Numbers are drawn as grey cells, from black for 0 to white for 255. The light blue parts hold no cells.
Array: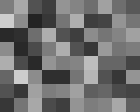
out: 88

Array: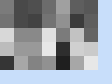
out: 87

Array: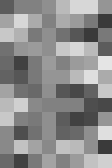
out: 149

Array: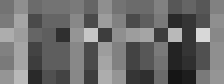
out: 129

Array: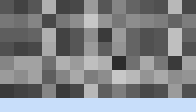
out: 72

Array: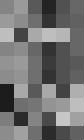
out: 103

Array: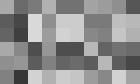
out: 86

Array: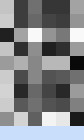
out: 163

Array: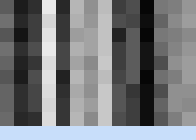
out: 150
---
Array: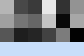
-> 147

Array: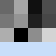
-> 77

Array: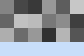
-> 199

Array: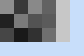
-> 199

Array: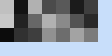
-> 62

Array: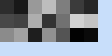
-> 38
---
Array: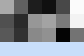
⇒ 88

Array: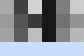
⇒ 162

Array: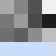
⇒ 111

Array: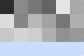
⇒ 199

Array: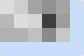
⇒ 177

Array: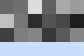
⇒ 63

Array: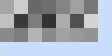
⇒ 138
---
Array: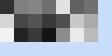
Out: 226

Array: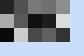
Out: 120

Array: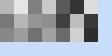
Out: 90

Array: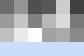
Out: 87

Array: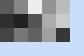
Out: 238

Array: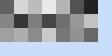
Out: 181

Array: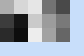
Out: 230

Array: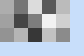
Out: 220
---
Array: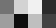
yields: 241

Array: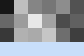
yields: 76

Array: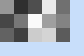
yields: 159

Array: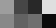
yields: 40

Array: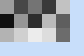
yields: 187

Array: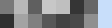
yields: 53

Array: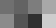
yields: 125

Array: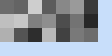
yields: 115

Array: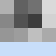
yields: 60

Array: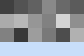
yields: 212
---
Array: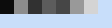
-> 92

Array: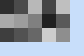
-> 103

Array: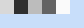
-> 188

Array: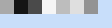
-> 169

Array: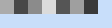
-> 139

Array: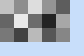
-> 134

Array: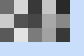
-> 123

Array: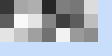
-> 154

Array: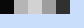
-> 158
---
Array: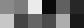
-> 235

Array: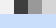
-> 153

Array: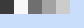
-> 111

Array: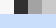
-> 163

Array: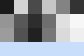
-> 74

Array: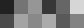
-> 150
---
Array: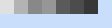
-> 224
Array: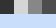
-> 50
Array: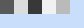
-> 89
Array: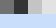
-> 113
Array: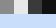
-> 138
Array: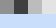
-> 144
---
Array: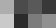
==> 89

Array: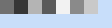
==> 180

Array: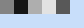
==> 174

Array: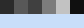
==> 64

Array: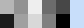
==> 238

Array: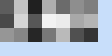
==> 32
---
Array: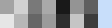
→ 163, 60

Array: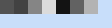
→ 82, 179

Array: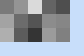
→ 122, 128

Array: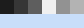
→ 28, 179

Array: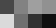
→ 72, 16

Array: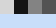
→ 214, 83

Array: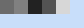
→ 107, 215

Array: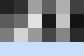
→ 34, 42

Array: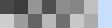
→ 72, 172

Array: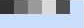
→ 50, 80
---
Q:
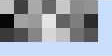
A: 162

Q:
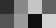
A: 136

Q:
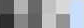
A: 178

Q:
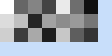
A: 192

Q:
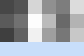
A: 113

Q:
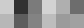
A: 49

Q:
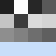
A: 59

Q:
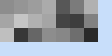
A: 197
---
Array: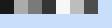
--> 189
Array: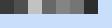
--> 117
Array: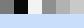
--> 178
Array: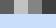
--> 132
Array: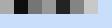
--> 132
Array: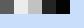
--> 36
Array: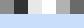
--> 178
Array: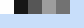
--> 157
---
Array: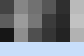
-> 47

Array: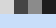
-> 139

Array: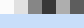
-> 174

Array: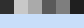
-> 126

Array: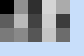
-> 213

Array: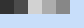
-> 172

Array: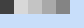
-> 169

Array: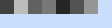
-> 83

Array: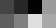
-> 3
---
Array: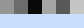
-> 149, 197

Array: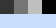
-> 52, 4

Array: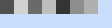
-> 80, 176

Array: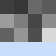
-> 62, 216

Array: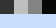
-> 51, 8

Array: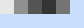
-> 231, 116
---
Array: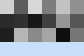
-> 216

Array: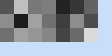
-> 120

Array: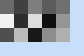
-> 127

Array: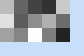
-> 67

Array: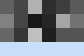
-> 177

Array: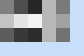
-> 39

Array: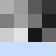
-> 89

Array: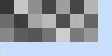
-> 143
